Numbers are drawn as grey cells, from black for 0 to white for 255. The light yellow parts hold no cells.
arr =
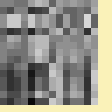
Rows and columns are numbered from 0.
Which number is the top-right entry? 158
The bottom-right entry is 201
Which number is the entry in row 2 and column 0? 144
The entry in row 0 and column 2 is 115
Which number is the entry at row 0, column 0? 130
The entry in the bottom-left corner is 75
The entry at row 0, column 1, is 130
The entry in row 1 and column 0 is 100
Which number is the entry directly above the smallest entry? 88
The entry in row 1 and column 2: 130
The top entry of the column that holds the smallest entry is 158
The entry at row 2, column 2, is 201
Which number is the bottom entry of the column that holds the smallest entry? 10
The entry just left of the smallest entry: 100

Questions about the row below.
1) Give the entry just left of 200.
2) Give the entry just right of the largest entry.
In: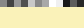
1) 80
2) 240

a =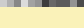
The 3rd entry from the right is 91
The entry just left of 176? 205
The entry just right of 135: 219
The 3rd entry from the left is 135

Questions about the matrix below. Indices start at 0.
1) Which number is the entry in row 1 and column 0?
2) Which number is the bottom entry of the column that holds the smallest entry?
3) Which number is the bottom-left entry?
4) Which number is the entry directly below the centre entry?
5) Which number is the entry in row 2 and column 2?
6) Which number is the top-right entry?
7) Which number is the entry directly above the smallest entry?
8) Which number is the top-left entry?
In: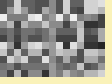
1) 81
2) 210
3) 125
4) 153
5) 125
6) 223
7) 169
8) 81

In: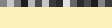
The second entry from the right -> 132
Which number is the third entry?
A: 116
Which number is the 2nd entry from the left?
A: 199
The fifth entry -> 184

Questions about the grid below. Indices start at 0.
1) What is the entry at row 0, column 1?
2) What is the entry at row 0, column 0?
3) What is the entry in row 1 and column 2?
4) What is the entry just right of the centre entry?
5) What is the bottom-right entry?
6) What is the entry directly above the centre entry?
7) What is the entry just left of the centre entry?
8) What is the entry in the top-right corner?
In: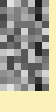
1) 226
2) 71
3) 127
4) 100
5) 100
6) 156
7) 87
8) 143

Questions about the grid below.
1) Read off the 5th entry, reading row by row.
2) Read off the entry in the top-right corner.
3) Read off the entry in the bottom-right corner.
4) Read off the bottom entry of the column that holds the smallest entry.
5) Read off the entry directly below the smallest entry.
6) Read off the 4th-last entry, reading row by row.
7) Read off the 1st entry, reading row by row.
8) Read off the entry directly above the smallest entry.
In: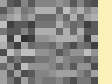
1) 90
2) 77
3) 77
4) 160
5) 160
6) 77
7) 160
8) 132

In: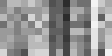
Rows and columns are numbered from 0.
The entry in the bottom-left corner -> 213
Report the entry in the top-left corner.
128
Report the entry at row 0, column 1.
185
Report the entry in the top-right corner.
169
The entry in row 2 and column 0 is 185
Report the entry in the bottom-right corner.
243
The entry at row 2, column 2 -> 154
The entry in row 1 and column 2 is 128
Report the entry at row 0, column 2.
185
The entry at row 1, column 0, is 140
